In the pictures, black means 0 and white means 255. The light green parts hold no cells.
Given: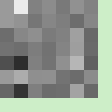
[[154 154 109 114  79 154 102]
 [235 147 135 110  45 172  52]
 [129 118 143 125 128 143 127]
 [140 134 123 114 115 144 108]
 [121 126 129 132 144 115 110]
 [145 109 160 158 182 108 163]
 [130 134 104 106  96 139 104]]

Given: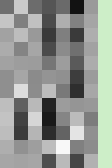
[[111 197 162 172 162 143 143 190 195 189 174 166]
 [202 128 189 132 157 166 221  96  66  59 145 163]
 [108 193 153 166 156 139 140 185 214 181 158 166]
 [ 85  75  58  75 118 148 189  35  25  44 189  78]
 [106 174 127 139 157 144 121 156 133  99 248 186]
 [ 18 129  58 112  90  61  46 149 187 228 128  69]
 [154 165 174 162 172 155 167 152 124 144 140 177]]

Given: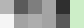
[[181 245]
 [ 90 163]
 [126 173]
 [164 163]
 [ 47  89]]

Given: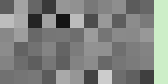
[[ 93 189 136 140 131 113]
 [163 170 158  99 109 117]
 [102  36 104 114  94 120]
 [ 57 161 118 132 119  91]
 [150  20 119 100  95 169]
 [145 188 110 124 131 150]
 [120  76 156 146 140  67]
 [132 153 117 145 104 204]
 [142  93 138 111 118 109]
 [ 91 140 137 125 123  96]
 [102 122 152 131 129  63]]

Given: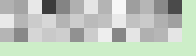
[[177 233 181]
 [164 182 136]
 [232 203 214]
 [ 60 215 201]
 [132 180 206]
 [176 204 145]
 [229 186 204]
 [180 192 238]
 [247 233 134]
 [158 193 229]
 [182 202 176]
 [137 176 182]
 [ 74 160 229]]

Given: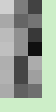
[[208 168 187 192 175 178 170]
 [125 101 144 144  67  70  97]
 [ 66 116  56  15 172 159 111]]

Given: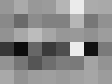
[[151 137 146  55 147 169]
 [170 106 168  12 118 146]
 [152 140 188 103  85 157]
 [155 129 166  58 110 159]
 [181 129 151  78 125 154]
 [235 182 153 236 122 161]
 [171 119 145  17 164 166]
 [169 145 157 122 147 156]]

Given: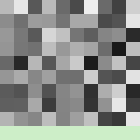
[[185 140 152 149 104 150  91  95 179]
 [230 112 120 119  40 171  83  96 146]
 [ 88 156  89 113 183 135 142 169 134]
 [186 153 214 189  87 160  82  60 189]
 [106 116 193 152 167 112 133 132 131]
 [ 74 168 117 175 202 111 147 137 159]
 [238 168  94 164  28 204  49  52 192]
 [106  74 133 108 139  84 173 146  68]
 [ 65  83 142  24 194  75 206 231  56]
 [207 228  42 189  69 226  40  64 231]]
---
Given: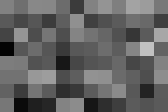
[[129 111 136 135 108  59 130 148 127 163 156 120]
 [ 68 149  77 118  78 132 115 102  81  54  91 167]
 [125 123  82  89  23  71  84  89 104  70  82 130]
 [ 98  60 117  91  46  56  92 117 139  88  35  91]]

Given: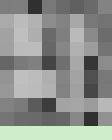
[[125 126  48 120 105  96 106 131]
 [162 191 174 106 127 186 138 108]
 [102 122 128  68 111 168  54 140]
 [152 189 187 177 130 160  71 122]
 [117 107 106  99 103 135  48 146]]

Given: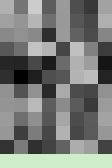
[[176 117 204  93 154  78  56 162]
 [137 145 137  46 154  97  75 134]
 [ 38  36  72  27 107 177 157  21]
 [145  83 145  40 170  76  71 145]
 [155 110 143  86 166  76  91 163]
 [ 51 123  48  67  98 173 158  66]]

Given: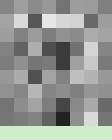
[[133 159 139 152 115 157 155 128]
 [158 129 156 126 145 139 172 164]
 [124 144 117 122  59 160 200 121]
 [145 134 182 133 141 128 149 144]
 [119 124 131  97  33 144 218 117]]

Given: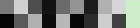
[[121 208  78  18 107 148  27 176 214]]

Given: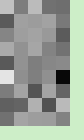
[[193 125 187 113 110]
 [133 158 163 153  91]
 [ 89 146 126 135 138]
 [124 163  84 164 100]
 [113 164 157 156 130]]
